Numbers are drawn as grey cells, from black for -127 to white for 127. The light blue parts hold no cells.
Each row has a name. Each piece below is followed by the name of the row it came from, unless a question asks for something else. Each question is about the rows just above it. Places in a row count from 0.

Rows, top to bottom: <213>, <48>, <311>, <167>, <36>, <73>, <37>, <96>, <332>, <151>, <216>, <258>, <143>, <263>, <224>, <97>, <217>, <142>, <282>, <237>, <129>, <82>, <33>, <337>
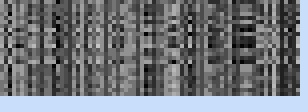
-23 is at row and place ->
<332>, 60
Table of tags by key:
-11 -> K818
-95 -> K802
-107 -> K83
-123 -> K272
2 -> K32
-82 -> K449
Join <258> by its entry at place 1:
K802
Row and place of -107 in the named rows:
<213>, 58
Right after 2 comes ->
18

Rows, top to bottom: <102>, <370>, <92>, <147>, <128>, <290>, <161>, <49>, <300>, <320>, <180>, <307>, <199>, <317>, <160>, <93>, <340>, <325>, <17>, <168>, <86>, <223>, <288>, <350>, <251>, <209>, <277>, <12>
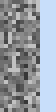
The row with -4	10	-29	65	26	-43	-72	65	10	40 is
<209>
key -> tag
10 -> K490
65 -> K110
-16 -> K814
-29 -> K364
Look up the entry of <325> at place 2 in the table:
K110
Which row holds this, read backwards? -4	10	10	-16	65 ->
<300>
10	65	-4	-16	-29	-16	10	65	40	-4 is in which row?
<86>
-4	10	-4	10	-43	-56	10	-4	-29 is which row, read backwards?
<199>
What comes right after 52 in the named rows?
26

